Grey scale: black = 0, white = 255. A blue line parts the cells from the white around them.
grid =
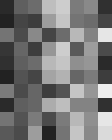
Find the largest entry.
238
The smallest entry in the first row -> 42
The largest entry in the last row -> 218
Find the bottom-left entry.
89
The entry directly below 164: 61
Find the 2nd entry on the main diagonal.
69
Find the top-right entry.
48
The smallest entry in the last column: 42
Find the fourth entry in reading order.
190
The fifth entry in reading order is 205
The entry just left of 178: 164
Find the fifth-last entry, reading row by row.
34
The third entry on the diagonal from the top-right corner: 184
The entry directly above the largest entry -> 61
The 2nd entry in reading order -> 95
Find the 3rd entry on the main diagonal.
137

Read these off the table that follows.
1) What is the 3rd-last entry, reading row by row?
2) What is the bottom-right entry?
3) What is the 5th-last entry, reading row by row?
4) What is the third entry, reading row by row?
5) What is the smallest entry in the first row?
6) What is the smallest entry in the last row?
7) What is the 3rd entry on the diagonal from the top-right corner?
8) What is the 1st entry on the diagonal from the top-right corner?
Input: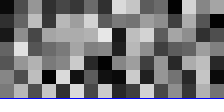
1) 55
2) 115
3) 71
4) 150
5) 2
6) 40
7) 142
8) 165

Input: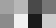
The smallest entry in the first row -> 73
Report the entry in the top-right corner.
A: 118
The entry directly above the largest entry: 183

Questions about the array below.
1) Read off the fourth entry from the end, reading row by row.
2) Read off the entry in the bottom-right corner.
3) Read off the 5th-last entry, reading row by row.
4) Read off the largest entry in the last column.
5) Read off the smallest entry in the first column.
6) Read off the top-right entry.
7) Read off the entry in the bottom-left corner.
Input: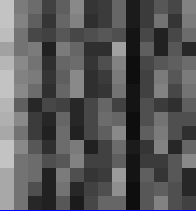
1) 87
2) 65
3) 14
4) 137
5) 161
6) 130
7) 168

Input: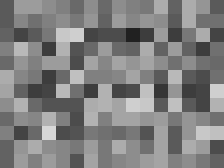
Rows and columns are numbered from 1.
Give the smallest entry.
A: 33
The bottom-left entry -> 98
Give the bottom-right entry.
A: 98
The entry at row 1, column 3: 156
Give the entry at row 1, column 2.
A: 156
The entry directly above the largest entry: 178
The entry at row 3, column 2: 68
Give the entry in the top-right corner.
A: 90
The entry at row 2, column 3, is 112
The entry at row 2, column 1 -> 90
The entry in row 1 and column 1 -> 90
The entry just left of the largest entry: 105
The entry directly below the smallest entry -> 98
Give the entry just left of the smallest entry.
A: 76
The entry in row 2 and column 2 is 134
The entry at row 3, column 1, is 98
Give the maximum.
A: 215
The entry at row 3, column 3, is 90
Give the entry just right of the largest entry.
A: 76

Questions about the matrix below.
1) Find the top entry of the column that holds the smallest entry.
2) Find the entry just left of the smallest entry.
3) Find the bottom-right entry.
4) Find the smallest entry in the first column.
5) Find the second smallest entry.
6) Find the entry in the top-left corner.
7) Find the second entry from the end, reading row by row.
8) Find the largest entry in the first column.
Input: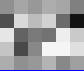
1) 128
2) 107
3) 159
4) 79
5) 73
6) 144
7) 136
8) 230

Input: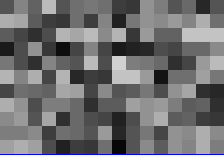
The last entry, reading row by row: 125
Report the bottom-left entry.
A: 160
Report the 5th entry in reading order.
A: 84
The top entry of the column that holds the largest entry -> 61
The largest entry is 209
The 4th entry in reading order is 187
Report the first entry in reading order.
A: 84
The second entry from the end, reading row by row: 174
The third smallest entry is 19
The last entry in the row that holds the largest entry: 187
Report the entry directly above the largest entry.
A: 26
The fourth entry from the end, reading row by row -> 146
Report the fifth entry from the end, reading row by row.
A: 92
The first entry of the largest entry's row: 119
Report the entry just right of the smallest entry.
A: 84
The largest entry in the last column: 195
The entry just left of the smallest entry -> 111
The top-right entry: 84
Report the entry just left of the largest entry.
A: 77
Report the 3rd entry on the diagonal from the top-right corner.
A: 195
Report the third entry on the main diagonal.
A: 47
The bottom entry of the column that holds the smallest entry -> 7
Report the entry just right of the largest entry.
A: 125
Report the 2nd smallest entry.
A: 13

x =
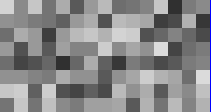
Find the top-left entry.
211
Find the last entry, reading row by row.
178
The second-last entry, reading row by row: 131
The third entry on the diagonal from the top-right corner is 131
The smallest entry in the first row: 48
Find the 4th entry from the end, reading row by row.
116
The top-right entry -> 138
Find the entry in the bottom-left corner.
116
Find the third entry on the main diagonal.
153
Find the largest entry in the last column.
219
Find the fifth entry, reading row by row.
172

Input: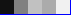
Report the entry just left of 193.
128
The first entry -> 17
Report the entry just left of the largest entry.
171

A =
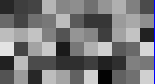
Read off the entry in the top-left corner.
39
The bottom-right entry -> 208
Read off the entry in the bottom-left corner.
83
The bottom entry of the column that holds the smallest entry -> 3
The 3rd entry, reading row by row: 68
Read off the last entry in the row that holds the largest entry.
215
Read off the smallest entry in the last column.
33
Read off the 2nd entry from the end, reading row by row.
112
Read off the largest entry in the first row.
182
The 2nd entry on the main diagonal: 68
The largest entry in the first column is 227
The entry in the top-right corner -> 75
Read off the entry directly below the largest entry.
33
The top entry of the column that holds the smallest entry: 149
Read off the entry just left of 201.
163
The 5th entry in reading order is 134
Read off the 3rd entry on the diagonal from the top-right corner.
163
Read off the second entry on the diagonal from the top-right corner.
169
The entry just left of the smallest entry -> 208

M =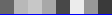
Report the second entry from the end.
152
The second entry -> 184
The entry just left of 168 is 199
